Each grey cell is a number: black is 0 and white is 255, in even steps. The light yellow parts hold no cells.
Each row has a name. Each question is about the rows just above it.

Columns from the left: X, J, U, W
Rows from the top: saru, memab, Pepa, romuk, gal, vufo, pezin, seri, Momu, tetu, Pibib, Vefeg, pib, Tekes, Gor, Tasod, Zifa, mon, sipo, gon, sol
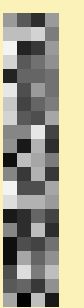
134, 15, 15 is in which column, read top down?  X
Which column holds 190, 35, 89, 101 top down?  J
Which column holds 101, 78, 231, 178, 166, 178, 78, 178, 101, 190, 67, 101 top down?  U

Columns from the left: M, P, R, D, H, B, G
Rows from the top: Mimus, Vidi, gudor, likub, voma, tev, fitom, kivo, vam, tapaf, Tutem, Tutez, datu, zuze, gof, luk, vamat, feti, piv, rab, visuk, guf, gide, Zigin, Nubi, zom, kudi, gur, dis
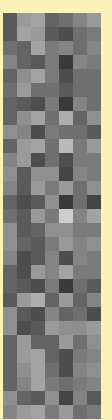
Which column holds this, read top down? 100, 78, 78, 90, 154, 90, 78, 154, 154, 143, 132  P
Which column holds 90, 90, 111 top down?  M

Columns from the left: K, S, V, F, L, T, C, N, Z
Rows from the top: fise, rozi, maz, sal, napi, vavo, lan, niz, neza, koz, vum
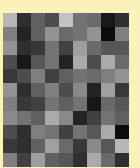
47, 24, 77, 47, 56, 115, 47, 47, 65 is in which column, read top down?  S
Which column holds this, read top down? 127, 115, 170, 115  F
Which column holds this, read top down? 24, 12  N
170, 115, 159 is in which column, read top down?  F

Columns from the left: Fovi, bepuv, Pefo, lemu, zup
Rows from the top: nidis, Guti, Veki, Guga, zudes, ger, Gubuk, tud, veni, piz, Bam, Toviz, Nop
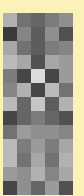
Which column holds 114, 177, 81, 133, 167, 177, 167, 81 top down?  zup
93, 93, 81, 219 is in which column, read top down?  Pefo
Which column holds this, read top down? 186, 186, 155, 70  Fovi
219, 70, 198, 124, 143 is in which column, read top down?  Pefo
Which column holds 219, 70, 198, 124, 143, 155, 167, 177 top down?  Pefo

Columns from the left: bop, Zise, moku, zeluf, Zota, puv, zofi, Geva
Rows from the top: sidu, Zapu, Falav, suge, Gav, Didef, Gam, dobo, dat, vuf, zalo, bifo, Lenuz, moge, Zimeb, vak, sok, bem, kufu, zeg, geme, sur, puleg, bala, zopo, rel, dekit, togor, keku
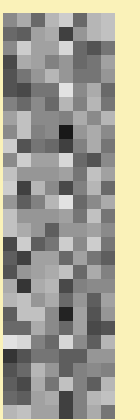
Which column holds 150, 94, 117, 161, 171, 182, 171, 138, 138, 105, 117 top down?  zeluf
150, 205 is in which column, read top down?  Zota
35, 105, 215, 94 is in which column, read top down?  Zota

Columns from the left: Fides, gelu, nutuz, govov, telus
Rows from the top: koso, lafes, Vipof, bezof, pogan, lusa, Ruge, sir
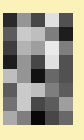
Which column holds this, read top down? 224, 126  govov
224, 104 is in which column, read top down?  govov

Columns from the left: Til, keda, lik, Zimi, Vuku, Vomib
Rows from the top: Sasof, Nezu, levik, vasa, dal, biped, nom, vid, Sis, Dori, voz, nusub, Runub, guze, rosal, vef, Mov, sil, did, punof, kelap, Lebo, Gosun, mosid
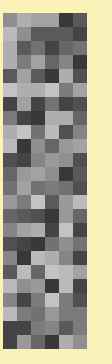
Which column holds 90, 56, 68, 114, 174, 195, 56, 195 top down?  Zimi
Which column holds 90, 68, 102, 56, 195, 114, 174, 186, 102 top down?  Zimi
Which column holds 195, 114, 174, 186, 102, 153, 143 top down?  Zimi

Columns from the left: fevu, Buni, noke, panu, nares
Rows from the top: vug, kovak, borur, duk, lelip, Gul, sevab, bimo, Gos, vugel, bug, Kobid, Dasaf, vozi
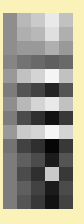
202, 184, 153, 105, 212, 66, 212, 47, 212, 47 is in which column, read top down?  noke
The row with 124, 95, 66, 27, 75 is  Dasaf

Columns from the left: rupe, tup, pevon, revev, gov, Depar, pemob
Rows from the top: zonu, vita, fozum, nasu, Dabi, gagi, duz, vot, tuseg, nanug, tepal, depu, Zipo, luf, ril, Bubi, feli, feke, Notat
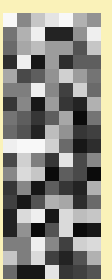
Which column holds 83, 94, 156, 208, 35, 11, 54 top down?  Depar
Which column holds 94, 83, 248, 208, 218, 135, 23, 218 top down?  tup
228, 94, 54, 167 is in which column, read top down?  gov
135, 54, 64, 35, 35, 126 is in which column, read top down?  rupe

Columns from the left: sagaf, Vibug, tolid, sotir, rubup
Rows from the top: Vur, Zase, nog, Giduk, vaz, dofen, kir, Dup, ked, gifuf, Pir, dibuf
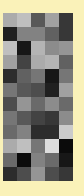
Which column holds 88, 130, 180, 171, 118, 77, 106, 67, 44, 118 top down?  tolid
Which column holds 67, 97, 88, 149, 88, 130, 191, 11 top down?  Vibug
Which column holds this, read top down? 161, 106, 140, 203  rubup

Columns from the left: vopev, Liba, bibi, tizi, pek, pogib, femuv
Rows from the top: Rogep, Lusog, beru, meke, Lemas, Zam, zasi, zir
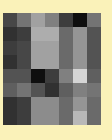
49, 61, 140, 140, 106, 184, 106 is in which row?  zir
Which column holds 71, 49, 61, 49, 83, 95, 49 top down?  vopev
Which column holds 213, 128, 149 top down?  pogib
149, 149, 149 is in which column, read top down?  pogib
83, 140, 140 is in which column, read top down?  bibi

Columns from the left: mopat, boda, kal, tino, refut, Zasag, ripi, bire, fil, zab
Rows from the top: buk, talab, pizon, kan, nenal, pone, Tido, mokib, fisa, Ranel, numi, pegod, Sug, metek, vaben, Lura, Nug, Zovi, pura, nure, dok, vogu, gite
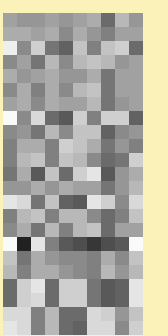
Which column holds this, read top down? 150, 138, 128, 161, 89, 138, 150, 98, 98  fil
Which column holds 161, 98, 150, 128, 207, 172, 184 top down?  zab
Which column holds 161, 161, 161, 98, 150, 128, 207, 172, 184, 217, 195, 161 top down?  zab

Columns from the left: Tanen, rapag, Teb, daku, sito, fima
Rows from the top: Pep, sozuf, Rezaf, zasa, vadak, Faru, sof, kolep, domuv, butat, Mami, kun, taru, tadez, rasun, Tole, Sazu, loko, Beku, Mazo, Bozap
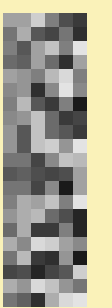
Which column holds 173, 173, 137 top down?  rapag
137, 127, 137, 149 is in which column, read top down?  Tanen
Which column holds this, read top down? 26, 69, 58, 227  fima
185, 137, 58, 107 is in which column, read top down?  daku
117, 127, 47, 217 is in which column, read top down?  sito

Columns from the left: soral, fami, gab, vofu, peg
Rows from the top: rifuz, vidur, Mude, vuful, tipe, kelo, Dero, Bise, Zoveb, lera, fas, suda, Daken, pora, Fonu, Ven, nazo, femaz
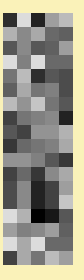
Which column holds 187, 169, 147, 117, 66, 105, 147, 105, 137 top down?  fami
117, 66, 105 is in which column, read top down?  fami
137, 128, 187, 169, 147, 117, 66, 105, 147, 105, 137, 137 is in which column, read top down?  fami
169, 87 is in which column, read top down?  gab

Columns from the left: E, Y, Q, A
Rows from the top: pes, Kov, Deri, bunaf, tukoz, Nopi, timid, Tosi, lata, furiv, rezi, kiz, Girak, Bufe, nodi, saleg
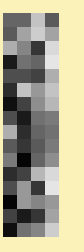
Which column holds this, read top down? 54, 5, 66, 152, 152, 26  Y
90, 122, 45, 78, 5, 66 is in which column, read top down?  E
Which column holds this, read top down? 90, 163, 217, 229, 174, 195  A
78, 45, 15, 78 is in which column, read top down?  E
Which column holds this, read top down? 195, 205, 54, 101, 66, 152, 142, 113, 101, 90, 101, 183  Q

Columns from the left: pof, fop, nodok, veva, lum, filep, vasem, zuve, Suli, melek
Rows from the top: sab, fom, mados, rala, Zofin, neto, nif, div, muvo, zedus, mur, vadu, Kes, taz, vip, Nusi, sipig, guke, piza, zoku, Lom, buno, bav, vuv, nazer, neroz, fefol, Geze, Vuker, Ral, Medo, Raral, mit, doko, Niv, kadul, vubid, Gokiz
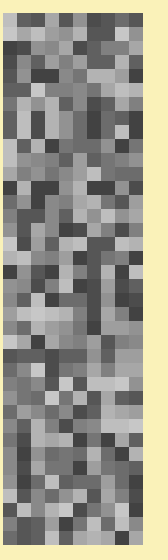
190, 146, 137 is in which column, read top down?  fop
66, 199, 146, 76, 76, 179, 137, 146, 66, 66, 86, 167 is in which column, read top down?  nodok
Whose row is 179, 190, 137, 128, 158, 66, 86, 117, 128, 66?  guke
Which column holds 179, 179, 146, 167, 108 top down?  nodok

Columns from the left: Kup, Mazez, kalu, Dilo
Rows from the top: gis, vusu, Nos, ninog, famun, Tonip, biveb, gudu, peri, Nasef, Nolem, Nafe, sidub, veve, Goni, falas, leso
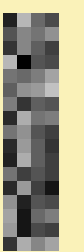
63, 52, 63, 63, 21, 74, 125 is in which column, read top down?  Dilo
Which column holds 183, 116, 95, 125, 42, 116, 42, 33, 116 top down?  Kup
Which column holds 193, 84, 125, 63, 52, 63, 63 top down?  Dilo
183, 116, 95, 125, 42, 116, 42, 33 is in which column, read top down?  Kup
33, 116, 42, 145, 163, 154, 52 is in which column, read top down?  Kup
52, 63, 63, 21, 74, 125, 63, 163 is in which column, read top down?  Dilo

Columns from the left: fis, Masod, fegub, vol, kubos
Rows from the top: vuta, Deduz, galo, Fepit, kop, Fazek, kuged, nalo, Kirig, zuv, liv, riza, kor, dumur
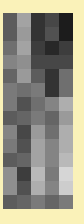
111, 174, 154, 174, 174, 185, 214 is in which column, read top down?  kubos
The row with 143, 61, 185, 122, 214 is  riza
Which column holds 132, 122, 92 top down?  fis
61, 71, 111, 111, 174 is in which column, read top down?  kubos
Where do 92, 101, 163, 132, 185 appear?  liv
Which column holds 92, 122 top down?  fegub

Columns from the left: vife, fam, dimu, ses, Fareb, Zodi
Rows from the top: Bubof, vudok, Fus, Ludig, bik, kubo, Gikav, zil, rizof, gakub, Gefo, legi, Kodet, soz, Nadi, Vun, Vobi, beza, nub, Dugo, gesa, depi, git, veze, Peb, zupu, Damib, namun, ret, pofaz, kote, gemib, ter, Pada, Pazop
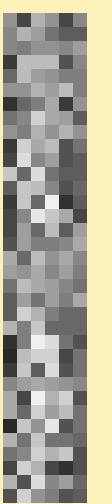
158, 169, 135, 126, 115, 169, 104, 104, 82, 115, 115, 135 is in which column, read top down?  Zodi
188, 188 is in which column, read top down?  fam
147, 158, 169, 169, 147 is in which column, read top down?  ses
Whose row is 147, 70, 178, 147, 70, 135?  Bubof

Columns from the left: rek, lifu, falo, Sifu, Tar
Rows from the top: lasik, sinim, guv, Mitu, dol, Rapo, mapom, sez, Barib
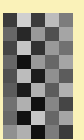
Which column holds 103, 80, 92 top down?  rek
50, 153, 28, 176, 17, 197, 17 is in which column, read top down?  falo
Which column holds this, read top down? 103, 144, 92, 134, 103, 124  Sifu
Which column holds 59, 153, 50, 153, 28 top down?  falo
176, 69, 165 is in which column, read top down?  Tar

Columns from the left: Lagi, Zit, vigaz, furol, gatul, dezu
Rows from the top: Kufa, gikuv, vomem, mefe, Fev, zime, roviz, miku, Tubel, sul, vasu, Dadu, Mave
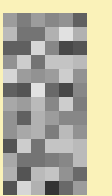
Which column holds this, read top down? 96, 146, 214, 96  Lagi
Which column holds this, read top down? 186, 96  Lagi
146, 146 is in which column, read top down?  Lagi
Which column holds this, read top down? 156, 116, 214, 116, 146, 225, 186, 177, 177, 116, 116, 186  vigaz
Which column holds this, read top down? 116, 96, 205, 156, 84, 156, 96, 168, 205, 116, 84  Zit
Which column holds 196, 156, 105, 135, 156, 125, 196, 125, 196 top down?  furol

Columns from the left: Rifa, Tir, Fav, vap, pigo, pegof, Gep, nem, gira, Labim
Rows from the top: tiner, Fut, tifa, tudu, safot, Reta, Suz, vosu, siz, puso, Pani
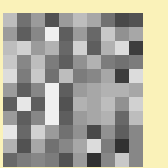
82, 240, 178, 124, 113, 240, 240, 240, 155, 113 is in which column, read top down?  vap
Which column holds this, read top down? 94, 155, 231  Rifa
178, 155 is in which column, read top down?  pegof
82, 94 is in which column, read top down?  pigo
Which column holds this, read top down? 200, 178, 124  nem

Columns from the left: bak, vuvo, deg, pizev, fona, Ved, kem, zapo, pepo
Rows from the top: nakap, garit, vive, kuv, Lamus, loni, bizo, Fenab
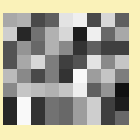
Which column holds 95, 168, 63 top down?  pepo
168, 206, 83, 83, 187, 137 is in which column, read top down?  bak
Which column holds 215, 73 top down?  deg
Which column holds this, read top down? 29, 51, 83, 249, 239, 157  Ved

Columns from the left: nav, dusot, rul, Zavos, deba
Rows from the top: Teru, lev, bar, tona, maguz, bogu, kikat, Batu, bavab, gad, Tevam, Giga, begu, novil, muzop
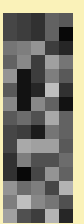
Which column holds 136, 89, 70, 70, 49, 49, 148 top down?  nav
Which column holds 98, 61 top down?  Zavos
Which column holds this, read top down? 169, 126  dusot
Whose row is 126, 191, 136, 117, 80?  novil
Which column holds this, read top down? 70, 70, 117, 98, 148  nav
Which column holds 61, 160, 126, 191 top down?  Zavos

